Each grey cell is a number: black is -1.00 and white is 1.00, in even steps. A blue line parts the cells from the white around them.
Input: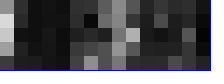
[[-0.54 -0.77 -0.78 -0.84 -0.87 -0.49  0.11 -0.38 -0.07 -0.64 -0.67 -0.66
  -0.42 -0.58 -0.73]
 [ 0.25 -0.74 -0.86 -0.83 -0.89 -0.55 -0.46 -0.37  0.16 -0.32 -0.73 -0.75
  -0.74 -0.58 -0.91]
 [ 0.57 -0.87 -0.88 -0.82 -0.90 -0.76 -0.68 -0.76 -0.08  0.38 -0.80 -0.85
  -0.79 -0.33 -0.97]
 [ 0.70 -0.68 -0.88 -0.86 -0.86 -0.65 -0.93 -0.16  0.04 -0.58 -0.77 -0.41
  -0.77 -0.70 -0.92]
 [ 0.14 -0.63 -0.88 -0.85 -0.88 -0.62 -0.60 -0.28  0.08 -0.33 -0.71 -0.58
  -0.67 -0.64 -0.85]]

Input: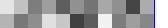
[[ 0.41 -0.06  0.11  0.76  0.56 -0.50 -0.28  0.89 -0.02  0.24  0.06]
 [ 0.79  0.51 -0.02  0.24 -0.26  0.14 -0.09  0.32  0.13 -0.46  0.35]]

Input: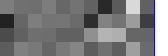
[[-0.27  0.00 -0.05 -0.20 -0.05  0.04 -0.27 -0.11 -0.26  0.25 -0.16]
 [-0.41 -0.24 -0.13 -0.14 -0.24 -0.24  0.13  0.41  0.37 -0.20 -0.21]
 [-0.73 -0.20 -0.01 -0.09 -0.08 -0.16 -0.64  0.02 -0.09  0.22 -0.51]
 [-0.02 -0.12 -0.13 -0.02 -0.19 -0.10 -0.23 -0.68 -0.29  0.70 -0.24]]

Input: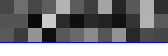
[[-0.30 -0.52  0.16 -0.88 -0.32 -0.18  0.08 -0.33  0.15 -0.69 -0.41 -0.46]
 [-0.34 -0.34 -0.92  0.59 -0.67 -0.89 -0.68 -0.73 -0.87 -0.59  0.40 -0.30]
 [-0.44 -0.14 -0.45 -0.26  0.41 -0.29 -0.51  0.29 -0.70 -0.31  0.39 -0.63]]

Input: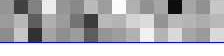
[[ 0.10  0.56 -0.61  0.29  0.11  0.22 -0.27  0.17  0.23  0.39  0.89  0.41
   0.71  0.30  0.21  0.70]
 [ 0.22  0.44 -0.26  0.37  0.22 -0.09 -0.53  0.45  0.41  0.65  0.72  0.16
   0.46  0.41  0.35  0.45]
 [ 0.17 -0.49  0.02  0.85  0.18  0.07  0.46  0.23  0.98  0.38  0.14  0.30
  -0.89  0.30  0.14  0.56]]

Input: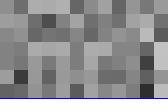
[[-0.22 -0.18  0.15 -0.06  0.23 -0.29  0.27  0.06  0.18 -0.02 -0.64  0.47]
 [ 0.23 -0.54  0.19 -0.22  0.20  0.12  0.19 -0.15 -0.16  0.04 -0.25  0.16]
 [ 0.02 -0.07  0.20 -0.04  0.21 -0.02  0.31 -0.06  0.01  0.11 -0.50  0.51]
 [ 0.02 -0.02  0.34  0.30  0.33 -0.02  0.35  0.33  0.04  0.04 -0.20  0.52]
 [ 0.07  0.14 -0.19 -0.09 -0.12  0.05 -0.19  0.03  0.15  0.08  0.46 -0.29]
 [ 0.23  0.20 -0.14 -0.39  0.02  0.28 -0.13  0.00 -0.11  0.27  0.34 -0.11]
 [ 0.12 -0.14  0.36  0.34  0.38 -0.20  0.09  0.26 -0.21  0.17 -0.06  0.21]]
